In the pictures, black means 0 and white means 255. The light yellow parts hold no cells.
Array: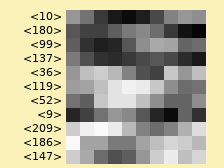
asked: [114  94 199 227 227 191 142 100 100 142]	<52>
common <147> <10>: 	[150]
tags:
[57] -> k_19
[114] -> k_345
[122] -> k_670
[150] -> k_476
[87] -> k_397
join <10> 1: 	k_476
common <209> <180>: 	[108]
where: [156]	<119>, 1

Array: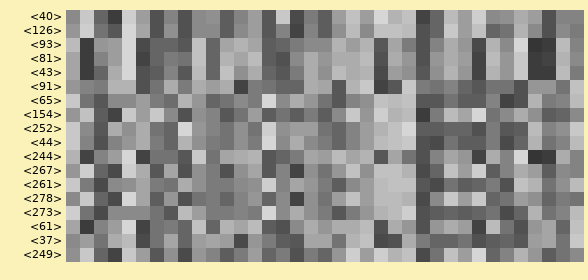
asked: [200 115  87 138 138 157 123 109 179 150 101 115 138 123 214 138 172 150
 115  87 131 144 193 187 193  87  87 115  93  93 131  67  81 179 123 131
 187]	<65>
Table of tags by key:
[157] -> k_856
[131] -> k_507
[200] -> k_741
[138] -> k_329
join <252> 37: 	k_741
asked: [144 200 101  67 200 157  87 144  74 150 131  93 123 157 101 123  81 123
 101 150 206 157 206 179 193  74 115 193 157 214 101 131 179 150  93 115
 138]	<249>
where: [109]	<65>, 8
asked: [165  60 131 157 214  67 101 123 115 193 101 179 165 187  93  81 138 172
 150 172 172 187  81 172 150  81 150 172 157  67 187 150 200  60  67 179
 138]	<81>

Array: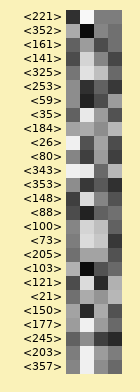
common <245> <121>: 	[41]
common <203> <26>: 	[240]
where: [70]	<141>, 4
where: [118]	<325>, 1
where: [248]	<221>, 2
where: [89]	<353>, 3
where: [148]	<21>, 3

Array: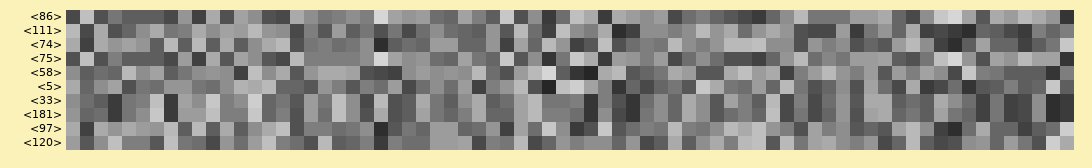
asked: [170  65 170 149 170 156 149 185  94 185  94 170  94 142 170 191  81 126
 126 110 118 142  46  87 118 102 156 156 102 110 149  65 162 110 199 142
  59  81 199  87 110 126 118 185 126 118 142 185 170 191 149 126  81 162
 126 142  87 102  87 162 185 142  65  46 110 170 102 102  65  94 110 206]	<97>
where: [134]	<75>, 55
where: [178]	<5>, 13
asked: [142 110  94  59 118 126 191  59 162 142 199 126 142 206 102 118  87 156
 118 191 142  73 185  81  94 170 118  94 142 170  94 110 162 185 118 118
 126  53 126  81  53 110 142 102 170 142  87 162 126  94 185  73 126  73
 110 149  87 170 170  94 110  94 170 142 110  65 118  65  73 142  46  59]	<33>

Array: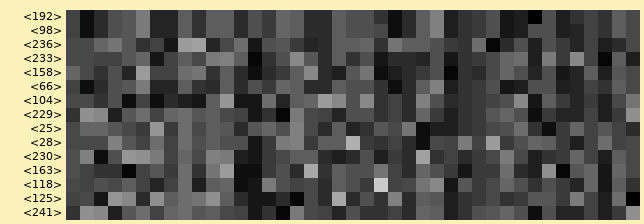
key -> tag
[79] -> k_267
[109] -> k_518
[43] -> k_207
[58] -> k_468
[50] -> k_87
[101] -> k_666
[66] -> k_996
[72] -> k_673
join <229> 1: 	k_87
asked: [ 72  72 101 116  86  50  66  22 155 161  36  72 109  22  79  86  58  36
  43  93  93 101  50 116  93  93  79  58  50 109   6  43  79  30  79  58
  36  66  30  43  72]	<236>
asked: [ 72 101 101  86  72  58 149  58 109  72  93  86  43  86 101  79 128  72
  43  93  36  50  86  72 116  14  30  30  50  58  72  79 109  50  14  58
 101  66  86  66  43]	<25>
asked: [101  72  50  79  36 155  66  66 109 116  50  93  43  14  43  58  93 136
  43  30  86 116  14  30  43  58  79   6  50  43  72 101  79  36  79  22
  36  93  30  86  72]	<158>

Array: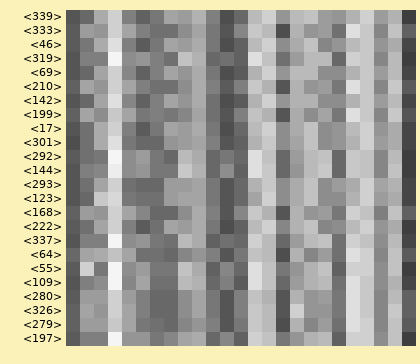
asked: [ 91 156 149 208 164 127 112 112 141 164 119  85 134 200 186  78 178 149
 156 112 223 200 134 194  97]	<333>
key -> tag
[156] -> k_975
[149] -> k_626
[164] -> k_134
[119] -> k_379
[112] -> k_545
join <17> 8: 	k_134
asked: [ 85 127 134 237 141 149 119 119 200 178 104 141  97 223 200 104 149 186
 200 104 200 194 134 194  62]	<144>
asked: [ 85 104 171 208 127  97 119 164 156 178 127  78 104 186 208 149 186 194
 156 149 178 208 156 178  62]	<339>
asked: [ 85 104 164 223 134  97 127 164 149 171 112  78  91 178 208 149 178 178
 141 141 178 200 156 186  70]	<142>
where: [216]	<123>, 4

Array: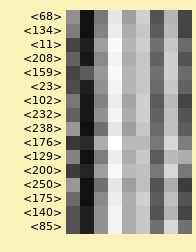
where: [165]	<102>, 5
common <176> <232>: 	[173]
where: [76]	<23>, 1
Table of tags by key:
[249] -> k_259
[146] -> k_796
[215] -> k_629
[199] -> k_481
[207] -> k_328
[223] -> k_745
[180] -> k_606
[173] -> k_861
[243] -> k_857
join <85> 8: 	k_629

